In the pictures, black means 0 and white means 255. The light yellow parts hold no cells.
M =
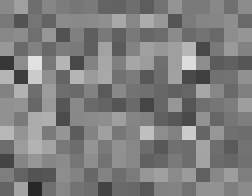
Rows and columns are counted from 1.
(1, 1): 137
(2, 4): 100
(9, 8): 142
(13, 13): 138
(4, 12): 151
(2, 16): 134
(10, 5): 149
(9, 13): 87
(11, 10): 135
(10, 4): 122
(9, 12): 96
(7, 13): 97
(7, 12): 103
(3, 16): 105
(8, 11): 69
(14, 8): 67
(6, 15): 63
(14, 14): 114
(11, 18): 115
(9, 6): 136
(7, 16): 135
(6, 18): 145
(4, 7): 95
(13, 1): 126
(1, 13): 147
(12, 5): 139
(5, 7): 131
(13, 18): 126
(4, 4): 104
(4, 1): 152
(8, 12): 103
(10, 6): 92
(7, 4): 156
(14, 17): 127
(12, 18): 113
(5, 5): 181

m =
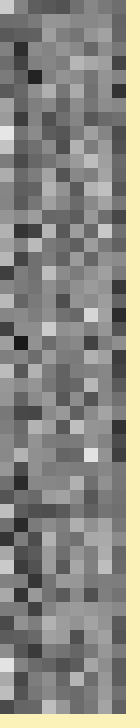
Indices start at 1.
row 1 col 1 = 204
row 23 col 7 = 214
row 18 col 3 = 186
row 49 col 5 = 103
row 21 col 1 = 135
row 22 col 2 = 101
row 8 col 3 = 127
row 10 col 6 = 122
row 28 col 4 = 119
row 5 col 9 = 68
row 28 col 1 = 152
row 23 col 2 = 138
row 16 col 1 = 149
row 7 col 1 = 90
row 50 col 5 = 113
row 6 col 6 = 140
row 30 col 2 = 72
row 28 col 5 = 98
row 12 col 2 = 75
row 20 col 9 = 123
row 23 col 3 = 126
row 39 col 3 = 77
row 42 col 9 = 125
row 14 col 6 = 91
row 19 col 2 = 69
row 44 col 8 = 145
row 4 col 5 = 148
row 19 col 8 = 145
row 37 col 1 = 190
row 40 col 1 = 168
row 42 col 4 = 116
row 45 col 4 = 178
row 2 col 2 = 110
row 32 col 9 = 75
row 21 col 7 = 155
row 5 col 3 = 128

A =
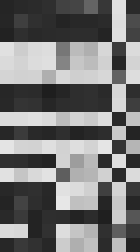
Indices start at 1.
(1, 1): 37
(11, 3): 210
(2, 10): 76
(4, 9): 60
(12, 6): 157
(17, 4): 49
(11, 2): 211
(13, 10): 219
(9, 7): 202
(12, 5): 211
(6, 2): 209
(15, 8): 37
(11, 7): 211
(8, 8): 45
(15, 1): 36
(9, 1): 220
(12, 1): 48
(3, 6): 45
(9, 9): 41
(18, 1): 39
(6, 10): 221
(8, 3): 50
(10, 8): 45
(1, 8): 55
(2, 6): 40
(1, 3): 43
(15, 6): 192
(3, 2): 47
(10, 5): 47
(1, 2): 41
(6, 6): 207
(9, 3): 224
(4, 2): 205
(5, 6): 198
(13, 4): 226

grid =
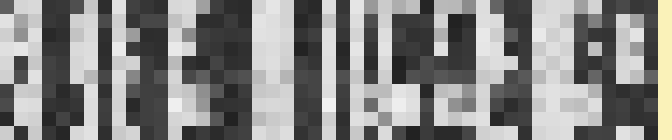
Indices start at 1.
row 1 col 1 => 95
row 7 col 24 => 221
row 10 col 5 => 38
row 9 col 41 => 223
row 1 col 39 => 211
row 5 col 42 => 58
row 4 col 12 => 47
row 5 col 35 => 214
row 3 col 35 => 232
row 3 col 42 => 77
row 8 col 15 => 150
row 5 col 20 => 222
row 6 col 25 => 80
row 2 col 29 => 57
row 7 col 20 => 203
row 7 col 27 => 187
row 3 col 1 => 207
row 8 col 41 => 195
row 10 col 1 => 205
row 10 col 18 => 65
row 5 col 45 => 214
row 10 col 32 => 42
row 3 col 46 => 227
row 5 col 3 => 199
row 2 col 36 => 219
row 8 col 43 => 222
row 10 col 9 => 201
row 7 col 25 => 63
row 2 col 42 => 76
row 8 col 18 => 53
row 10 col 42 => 55
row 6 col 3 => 225
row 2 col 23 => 49
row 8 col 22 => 58
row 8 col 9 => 211
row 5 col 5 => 58
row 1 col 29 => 174
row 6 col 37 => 72
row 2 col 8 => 75
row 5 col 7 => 222

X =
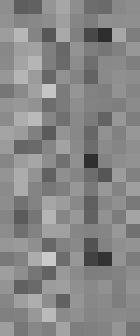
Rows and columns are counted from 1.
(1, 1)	142
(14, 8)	152
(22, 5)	97
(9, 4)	134
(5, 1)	138
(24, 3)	135
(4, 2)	158
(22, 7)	135
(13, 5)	143
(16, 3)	118
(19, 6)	151
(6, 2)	181
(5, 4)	126
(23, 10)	135
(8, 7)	131
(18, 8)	130
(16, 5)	134
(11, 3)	105
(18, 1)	150
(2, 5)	159
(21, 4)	156
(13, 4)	97
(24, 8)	131
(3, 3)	132
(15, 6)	137
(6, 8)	138
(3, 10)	125
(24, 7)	128
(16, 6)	152
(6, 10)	141
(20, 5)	153
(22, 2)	159
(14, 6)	151
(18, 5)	130
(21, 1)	148
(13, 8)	86
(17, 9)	152

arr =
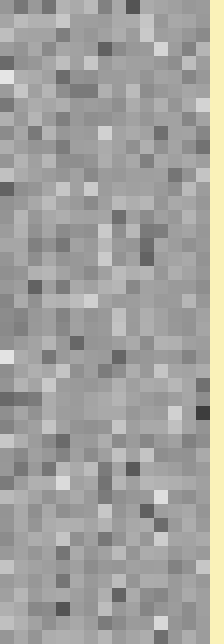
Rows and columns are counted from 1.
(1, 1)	151
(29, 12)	149
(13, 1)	193
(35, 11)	182
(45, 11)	154
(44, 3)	136
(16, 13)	152
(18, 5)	119
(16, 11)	140
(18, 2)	166
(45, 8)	123
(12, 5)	143
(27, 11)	153
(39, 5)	197
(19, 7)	156
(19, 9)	147
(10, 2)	166
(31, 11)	169
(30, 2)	165
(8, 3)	172
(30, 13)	209
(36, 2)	177
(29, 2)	116
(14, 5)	198
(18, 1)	166
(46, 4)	173
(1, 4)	116
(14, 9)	164
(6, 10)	160
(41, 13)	130
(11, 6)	159
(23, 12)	162
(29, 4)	172
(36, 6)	170
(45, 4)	144
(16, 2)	181
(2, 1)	165
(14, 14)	186

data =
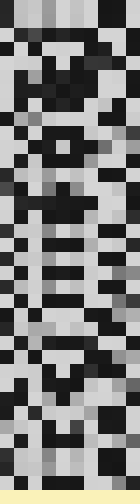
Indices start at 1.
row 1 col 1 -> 38
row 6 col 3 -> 159
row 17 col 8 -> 23
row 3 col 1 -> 212
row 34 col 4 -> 151
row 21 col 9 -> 23
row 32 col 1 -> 211
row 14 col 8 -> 212
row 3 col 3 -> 72
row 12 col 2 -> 28
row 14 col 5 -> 24
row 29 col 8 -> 211
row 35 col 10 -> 34
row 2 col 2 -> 191
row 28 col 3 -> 204
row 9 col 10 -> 204
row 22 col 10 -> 59
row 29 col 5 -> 23
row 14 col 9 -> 194
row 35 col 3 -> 210
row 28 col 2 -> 28
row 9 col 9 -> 23
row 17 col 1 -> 48
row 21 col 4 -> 142
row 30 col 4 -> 202
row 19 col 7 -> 210
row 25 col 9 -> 211
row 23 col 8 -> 23
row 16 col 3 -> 208
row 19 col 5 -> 211
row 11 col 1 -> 210
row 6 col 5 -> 37
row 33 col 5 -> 212
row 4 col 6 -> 212
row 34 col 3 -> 198
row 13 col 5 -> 211
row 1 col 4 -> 155
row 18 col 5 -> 24
